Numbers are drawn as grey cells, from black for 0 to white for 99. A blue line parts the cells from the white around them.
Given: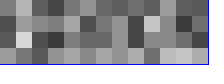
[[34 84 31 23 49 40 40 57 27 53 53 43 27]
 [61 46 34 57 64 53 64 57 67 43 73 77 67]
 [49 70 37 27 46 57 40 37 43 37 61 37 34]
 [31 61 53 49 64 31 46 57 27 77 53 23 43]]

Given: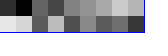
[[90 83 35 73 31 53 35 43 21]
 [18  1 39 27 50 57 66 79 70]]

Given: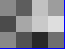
[[53 32 16 43]
 [53 36 75 61]
 [29 65 78 86]]

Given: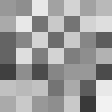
[[25 55 29 52 59 59 29]
 [66 90 45 78 45 82 86]
 [39 86 49 82 49 55 69]
 [66 78 59 55 78 22 94]
 [75 72 75 45 66 36 90]
 [39 52 82 42 78 52 36]
 [59 55 90 63 82 63 72]]

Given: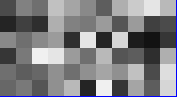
[[14 25 18 68 50 47 60 33 60 25 29]
 [40 47 33 56 72 14 93 21 64 36 83]
 [43 36 40 56 43 56 64 56 75 29 86]
 [29 50 43 75 64 53 36 68 79 89 72]
 [53 43 53 60 18 89 14 83 11  7 21]
 [21 47 93 89 60 43 72 33 36 18 68]]

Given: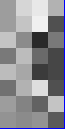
[[76 54 16 47]
 [73 65 23 27]
 [61 51 38 76]
 [47 73 41 27]
 [57 54 57 35]
 [44 69 86 31]
 [61 83 90 69]
 [61 76 93 31]]

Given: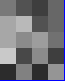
[[17 50 17 58]
 [47 32 24 40]
 [65 72 32 40]
 [78 28 54 24]
 [65 54 61 44]]

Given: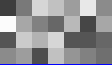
[[54 61 30 75 58 50 43]
 [98 65 50 40 72 27 65]
 [33 79 69 83 33 33 40]
 [24 47 83 75 61 90 54]]
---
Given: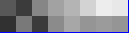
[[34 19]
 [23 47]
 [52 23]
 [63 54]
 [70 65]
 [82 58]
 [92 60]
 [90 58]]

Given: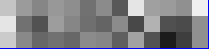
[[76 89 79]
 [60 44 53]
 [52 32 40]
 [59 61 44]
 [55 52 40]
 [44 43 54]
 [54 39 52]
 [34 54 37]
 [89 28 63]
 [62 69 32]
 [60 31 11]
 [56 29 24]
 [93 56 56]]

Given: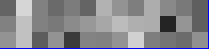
[[39 50 57]
 [83 75 75]
 [50 50 36]
 [41 47 57]
 [48 54 23]
 [39 59 51]
 [69 65 50]
 [57 73 57]
 [49 68 81]
 [67 67 49]
 [53 14 45]
 [47 58 42]
 [37 37 56]]

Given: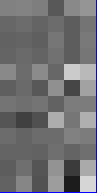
[[50 40 38 39 53 37 45 33 42 39 36 38]
 [51 42 39 41 42 41 43 25 39 39 43 52]
 [49 39 37 39 54 34 45 31 42 38 33 32]
 [34 42 46 44 40 56 38 67 42 43 57 61]
 [53 36 36 36 79 27 48 46 50 39 23 11]
 [58 45 47 46 72 63 48 68 48 43 66 83]]

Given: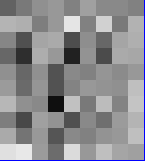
[[38 70 52 40 56 60 71 49 66 87]
 [47 68 31 18 40 41 56 28 45 90]
 [56 49 64 67 56 58 53 62 59 60]
 [59 59 66 59 32 32  6 57 33 42]
 [50 89 30 13 53 51 75 31 53 85]
 [62 50 55 57 50 59 47 53 50 59]
 [53 81 40 29 58 57 73 43 57 74]
 [53 47 64 66 54 56 51 60 59 64]
 [50 69 68 65 59 74 76 70 74 62]]

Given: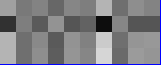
[[62 19 70 70]
 [47 49 43 43]
 [51 35 53 55]
 [40 57 35 36]
 [52 33 57 58]
 [49 38 50 52]
 [70  5 79 83]
 [43 52 43 41]
 [55 33 58 60]
 [51 33 59 58]]
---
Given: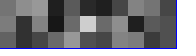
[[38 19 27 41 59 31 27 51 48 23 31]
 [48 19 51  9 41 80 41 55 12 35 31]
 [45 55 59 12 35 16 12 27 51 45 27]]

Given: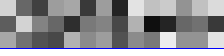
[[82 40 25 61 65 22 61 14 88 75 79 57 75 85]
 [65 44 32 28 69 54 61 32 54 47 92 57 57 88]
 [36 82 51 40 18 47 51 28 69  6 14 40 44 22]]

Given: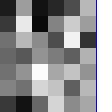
[[22 90  4 51 79 61]
 [11 61  7 15 30 72]
 [22  7 40 83 54 65]
 [44 72 54 30 94 19]
 [40 34 57 48 37 69]
 [51 44 83 76 37 72]
 [44 57 98 65 76 57]]

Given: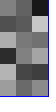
[[50 38  9]
 [70 27 24]
 [67 47 44]
 [61 41 54]
 [17 50 64]
 [31 35 77]]

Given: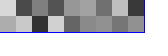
[[67 78 19 81 39 53 56 46 56]
 [84 29 49 32 59 63 43 74 22]]

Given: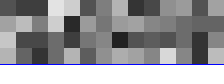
[[70 39 20 42 70 36 56 67 63 52 84 52 20 73]
 [32 24 24 88 80 32 49 70 20 28 56 60 32 63]
 [77 28 28 42 24 46 52 13 32 36 32 42 20 52]
 [63 73 49 80 16 60 46 60 63 52 49 42 39 39]]

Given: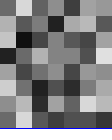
[[80 44 13 31 17 48 66]
 [55 72 17 63 38 84 72]
 [76  6 27 51 34 27 63]
 [41 84 34 24 31 31 21]
 [41 84 38 55 24 63 59]
 [63 27 44 55 27 59 55]
 [69 34 48 13 66 72 34]
 [13 41 69 51 51 31 87]]
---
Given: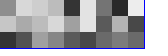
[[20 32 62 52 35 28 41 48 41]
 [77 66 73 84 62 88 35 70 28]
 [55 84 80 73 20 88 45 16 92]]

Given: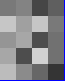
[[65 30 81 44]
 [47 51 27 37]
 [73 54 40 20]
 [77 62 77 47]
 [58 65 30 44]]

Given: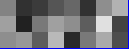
[[62 13 47 62 55 36 87 26]
 [51 19 23 33 40 19 55 69]
 [55 59 36 72 16 47 66 30]]

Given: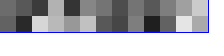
[[38 16 83 72 59 75 34 27 49 12 38 89 66]
 [42 34 23 69 20 52 45 30 45 34 49 62 79]]

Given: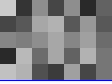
[[79 20 55 27 55 16 38]
 [27 34 65 69 34 59 34]
 [52 49 55 65 52 62 42]
 [75 69 31 23 62 27 46]
 [16 72 42 65 38 69 46]]

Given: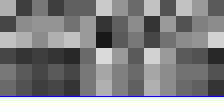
[[27 20 24 20 16 41 84 60 35 81 60 35 31 16]
 [68 24 47 24 38 38 78 57 41 75 31 75 60 35]
 [41 31 24 27 20 47 68 50 38 68 53 41 38 20]
 [47 35 27 35 27 47 64 50 41 64 53 44 44 31]
 [27 53 57 57 44 60 20 38 53 20 60 31 50 53]
 [75 68 53 68 75 60  9 35 47 27 44 53 57 81]]
